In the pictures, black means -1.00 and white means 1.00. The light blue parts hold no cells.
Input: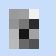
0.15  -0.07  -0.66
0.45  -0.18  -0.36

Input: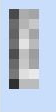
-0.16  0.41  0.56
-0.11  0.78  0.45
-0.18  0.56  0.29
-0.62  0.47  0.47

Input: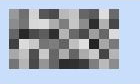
0.10  -0.08  0.69  0.72  0.35  -0.01  0.55  0.10  -0.65  0.39  -0.44
-0.50  0.72  0.57  -0.08  -0.02  -0.22  0.50  0.75  -0.72  0.31  -0.05
-0.08  0.41  -0.43  0.17  -0.21  -0.65  -0.63  -0.54  -0.01  0.45  0.10

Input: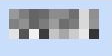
0.01  0.13  -0.21  -0.03  0.22  -0.14  -0.03  0.70  0.17

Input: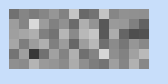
0.23  0.04  0.70  0.22  0.01  0.14  -0.16  0.37  0.16  -0.31  0.21  0.19  0.00  -0.23
0.30  -0.01  0.22  0.37  0.00  0.22  -0.19  0.23  0.44  -0.12  0.09  -0.07  0.18  0.07
0.12  0.09  0.41  0.21  0.17  0.09  0.35  0.12  -0.02  -0.10  0.25  0.04  0.39  0.07

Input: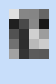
-0.75  -0.43  0.07  -0.81
-0.11  -0.65  0.45  0.60
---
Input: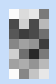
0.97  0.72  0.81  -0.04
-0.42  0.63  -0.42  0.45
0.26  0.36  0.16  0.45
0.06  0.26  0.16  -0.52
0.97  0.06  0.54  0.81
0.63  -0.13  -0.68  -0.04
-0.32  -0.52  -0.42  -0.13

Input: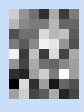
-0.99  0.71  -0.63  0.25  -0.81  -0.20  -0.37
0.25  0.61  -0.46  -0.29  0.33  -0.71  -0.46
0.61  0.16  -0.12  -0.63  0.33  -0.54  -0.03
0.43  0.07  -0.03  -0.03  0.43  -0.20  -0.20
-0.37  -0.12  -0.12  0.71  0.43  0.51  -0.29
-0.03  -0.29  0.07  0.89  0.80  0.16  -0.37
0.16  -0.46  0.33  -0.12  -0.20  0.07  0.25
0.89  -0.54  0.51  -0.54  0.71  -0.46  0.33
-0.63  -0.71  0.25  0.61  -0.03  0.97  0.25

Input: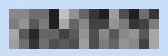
-0.03  0.15  -0.30  -0.03  -0.76  0.31  -0.21  0.07  -0.48  -0.48  0.15  -0.03  -0.58  -0.48  -0.03
0.07  0.07  -0.13  -0.13  -0.76  0.51  0.15  -0.21  -0.58  -0.76  0.23  -0.39  -0.76  -0.13  -0.58
0.23  -0.13  -0.58  -0.13  -0.39  -0.30  -0.39  0.23  -0.39  -0.03  -0.21  0.15  0.07  -0.48  0.31
0.31  -0.30  -0.68  -0.21  -0.21  -0.48  -0.30  0.15  -0.39  0.07  -0.30  0.07  0.15  -0.30  0.31

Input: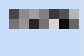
-0.09  0.17  -0.70  -0.09  0.67  -0.89  -0.19
-0.44  0.09  0.25  0.00  -0.54  -0.36  0.42

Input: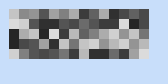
0.72  0.63  -0.34  -0.62  -0.62  -0.34  -0.43  -0.16  -0.34  -0.53  -0.53  0.72  -0.70  -0.43
-0.70  0.35  0.54  -0.70  0.72  -0.53  0.45  -0.24  0.00  0.35  0.63  0.16  0.54  -0.08
0.54  0.08  0.16  -0.34  0.26  0.00  0.35  -0.53  -0.24  0.35  -0.62  -0.43  -0.24  -0.43
0.63  0.00  -0.34  -0.43  -0.34  -0.08  -0.53  0.45  -0.62  -0.62  -0.16  -0.53  0.26  0.72
-0.70  -0.43  -0.34  0.26  -0.62  0.54  -0.08  0.54  0.63  0.16  0.45  0.63  0.16  0.45

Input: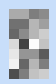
0.33  0.33  -0.01  0.09
0.81  0.17  0.17  -0.29
-0.19  0.09  0.43  0.61
-0.39  -0.01  0.52  0.61
-0.11  -0.11  0.43  0.25
0.89  -0.19  0.43  -0.01
0.71  -0.48  0.97  0.52

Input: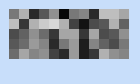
-0.06  0.39  -0.67  -0.31  0.13  -0.94  -0.06  0.04  -0.67  0.49  0.49  0.30
-0.15  0.30  0.04  0.13  -0.48  -0.67  0.21  -0.77  -0.57  0.39  0.13  0.04
-0.31  -0.15  0.21  0.04  -0.67  -0.06  0.21  -0.77  0.04  -0.23  -0.40  -0.06
-0.40  -0.23  0.13  -0.15  -0.57  0.30  0.30  -0.57  0.30  -0.40  -0.31  0.13
0.49  -0.57  0.39  0.59  0.69  0.39  -0.48  -0.85  -0.40  -0.31  0.39  -0.23
